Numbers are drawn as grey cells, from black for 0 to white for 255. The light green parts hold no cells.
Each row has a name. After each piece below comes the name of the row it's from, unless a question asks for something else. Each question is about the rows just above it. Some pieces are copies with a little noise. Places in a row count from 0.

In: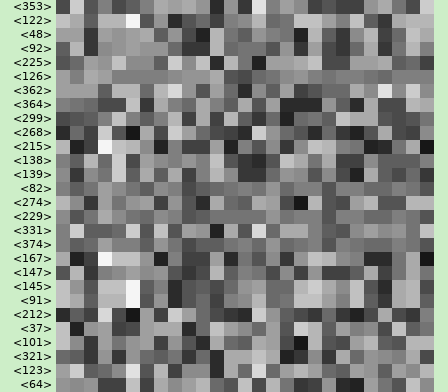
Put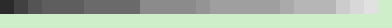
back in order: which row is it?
<123>
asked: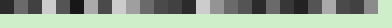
<268>
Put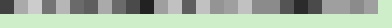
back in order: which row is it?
<225>
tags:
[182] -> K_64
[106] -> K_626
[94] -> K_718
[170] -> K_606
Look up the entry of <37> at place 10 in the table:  K_626

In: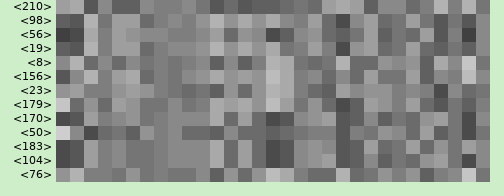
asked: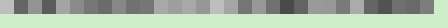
<179>
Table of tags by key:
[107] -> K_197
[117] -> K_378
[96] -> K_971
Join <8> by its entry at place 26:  K_971
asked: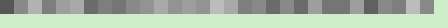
<156>
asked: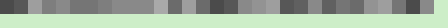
<104>

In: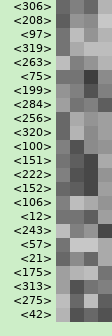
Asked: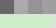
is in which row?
<256>
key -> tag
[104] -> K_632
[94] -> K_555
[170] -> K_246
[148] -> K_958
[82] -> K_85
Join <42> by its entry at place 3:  K_85
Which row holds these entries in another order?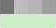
<175>
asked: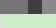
<75>
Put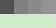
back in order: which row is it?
<100>
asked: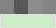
<100>

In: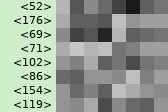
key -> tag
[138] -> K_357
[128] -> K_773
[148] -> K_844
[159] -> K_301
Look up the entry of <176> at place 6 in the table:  K_301
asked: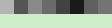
<52>
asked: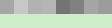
<71>
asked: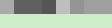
<176>
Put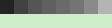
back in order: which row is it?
<69>
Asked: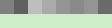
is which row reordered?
<154>

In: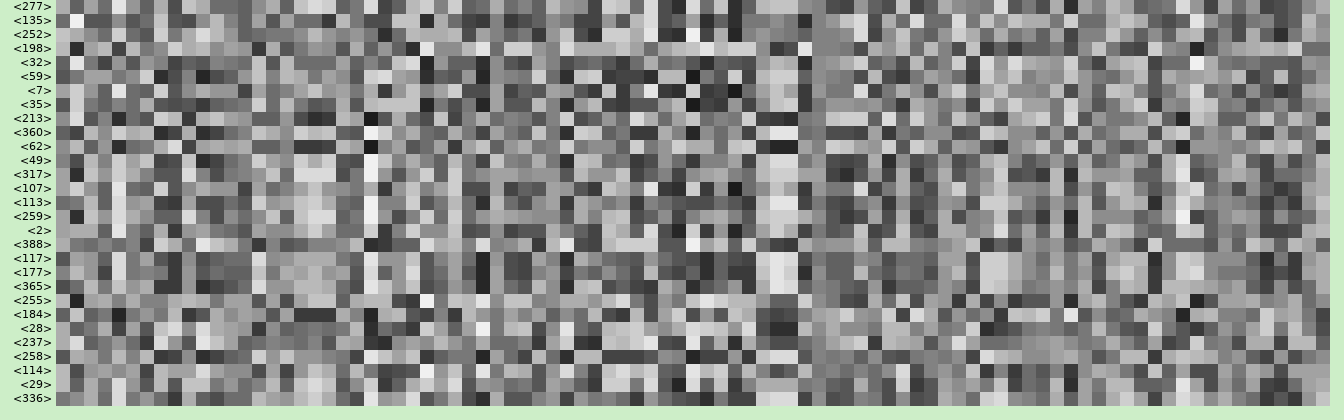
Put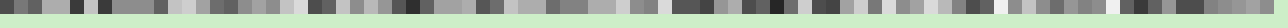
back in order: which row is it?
<259>
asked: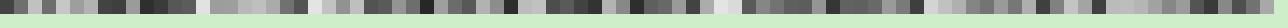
<365>
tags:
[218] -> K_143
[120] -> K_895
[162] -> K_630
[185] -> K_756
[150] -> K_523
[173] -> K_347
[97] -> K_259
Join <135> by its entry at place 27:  K_347
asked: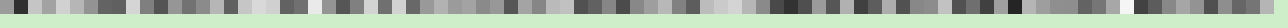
<259>
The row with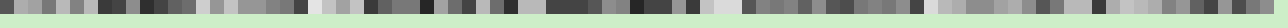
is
<258>
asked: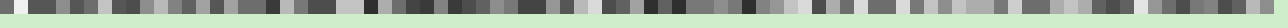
<135>

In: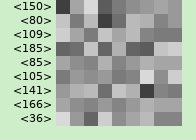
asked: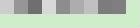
<36>
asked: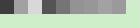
<150>
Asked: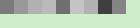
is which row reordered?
<141>
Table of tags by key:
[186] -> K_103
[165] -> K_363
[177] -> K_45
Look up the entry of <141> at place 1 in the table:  K_45

